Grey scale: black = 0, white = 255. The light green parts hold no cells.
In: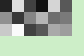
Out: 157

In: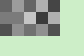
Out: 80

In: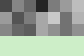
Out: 144

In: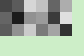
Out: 50

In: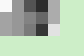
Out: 226

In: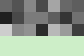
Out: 62

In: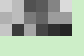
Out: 36

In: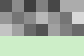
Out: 105

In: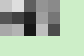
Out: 75

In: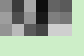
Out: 207
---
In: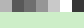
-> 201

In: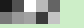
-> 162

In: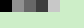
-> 103

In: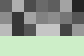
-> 197

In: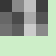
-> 94

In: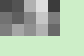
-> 144

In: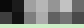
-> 97
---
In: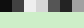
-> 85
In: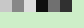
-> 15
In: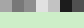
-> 195
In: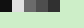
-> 107
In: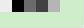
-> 107
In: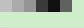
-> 58
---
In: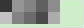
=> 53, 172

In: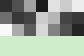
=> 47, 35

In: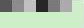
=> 86, 171

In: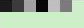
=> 27, 123

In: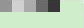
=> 148, 54

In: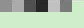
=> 144, 122

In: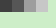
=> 63, 199
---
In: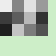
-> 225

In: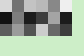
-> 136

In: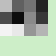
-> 116

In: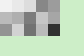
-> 135

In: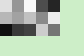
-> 77

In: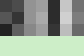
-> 198

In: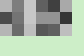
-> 64

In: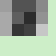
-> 83
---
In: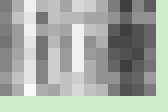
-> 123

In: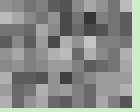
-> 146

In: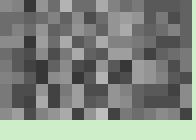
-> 139

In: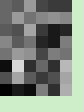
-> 103

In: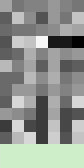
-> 164

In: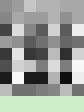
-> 144

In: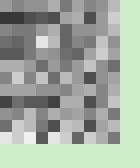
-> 154

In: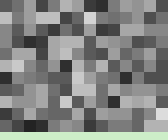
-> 90

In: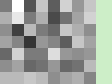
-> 123
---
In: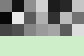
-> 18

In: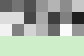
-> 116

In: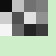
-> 193

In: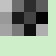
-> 110

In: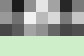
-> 28

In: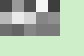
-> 154
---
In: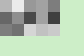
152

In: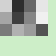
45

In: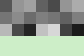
74

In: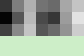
106

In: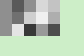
143

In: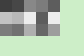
136

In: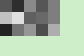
138

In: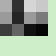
48

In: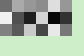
140
